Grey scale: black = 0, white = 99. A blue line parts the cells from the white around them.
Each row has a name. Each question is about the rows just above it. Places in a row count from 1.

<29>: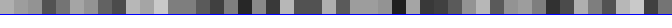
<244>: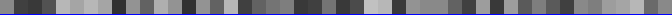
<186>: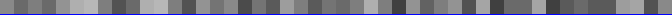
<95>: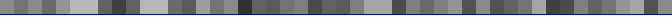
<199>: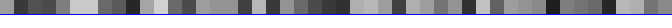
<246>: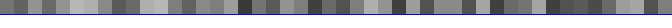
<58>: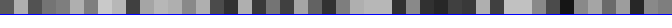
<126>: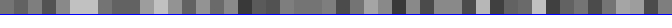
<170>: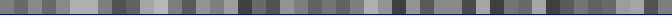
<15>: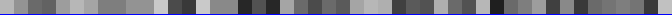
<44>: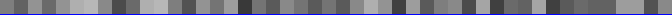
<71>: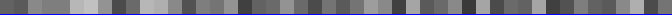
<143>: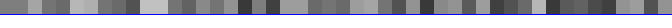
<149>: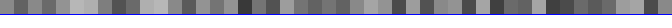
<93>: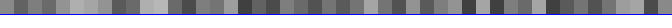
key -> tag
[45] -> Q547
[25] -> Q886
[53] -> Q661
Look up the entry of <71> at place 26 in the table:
Q547
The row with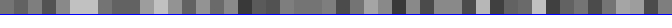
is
<126>
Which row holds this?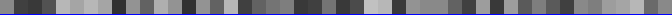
<244>
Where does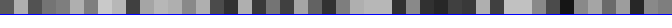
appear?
<58>
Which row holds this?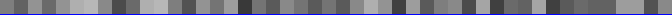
<44>

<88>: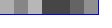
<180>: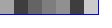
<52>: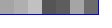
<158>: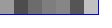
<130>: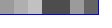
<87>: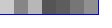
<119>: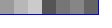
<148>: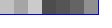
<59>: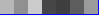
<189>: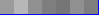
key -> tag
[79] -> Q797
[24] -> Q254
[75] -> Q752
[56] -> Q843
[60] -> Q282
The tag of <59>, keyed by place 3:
Q797
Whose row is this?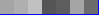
<52>
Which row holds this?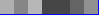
<88>
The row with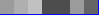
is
<130>
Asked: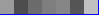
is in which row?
<158>
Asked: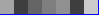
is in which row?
<180>
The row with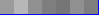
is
<189>

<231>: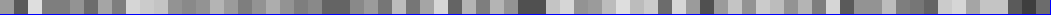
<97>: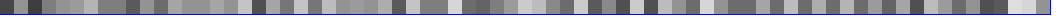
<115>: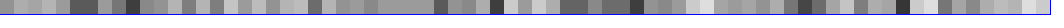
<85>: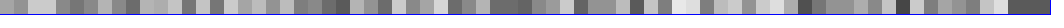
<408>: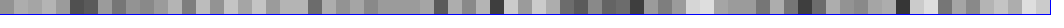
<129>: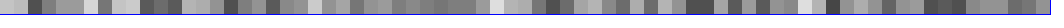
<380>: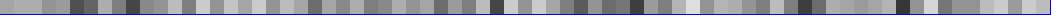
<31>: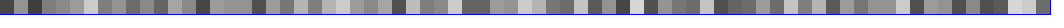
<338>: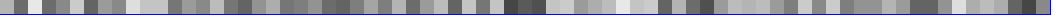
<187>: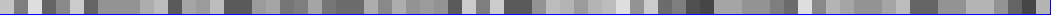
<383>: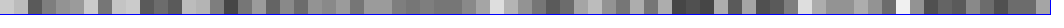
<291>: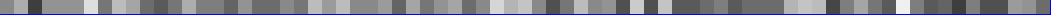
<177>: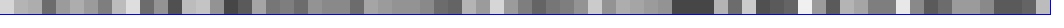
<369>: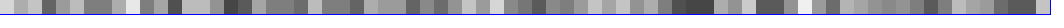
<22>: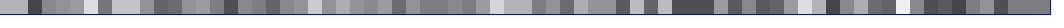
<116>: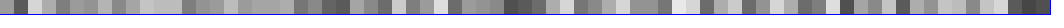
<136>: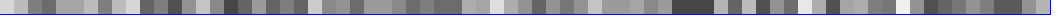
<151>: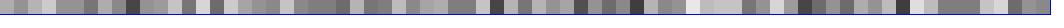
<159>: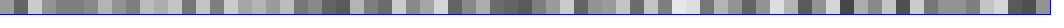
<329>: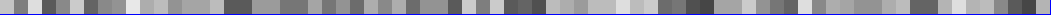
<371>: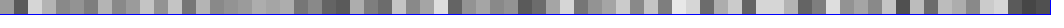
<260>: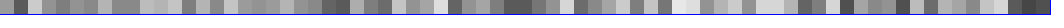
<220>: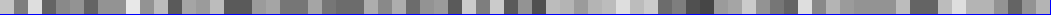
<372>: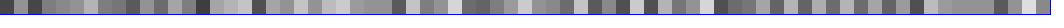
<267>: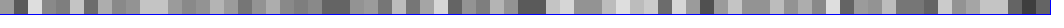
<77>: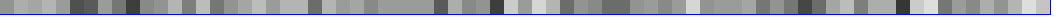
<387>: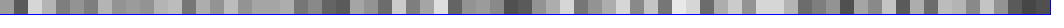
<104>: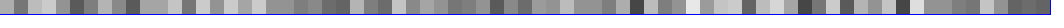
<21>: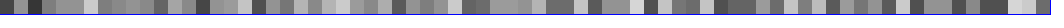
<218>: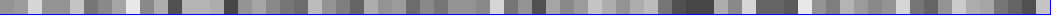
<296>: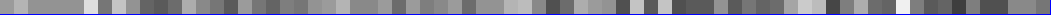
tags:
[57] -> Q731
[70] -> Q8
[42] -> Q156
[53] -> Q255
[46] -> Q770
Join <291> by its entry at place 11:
Q156
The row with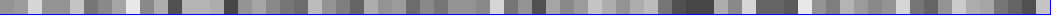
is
<218>
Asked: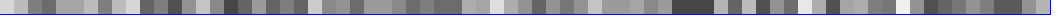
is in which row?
<136>
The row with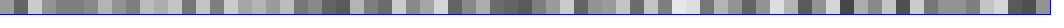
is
<159>
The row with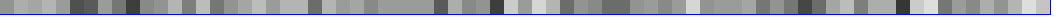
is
<77>
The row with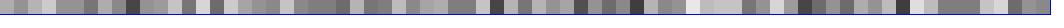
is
<151>

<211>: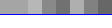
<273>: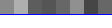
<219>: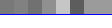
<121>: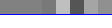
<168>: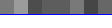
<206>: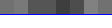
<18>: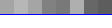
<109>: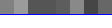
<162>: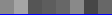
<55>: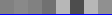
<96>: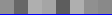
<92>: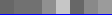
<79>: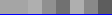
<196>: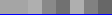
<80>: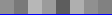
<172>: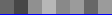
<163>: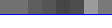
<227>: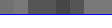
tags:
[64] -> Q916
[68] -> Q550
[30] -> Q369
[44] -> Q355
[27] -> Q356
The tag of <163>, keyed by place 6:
Q369
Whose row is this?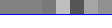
<121>
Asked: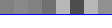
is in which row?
<55>

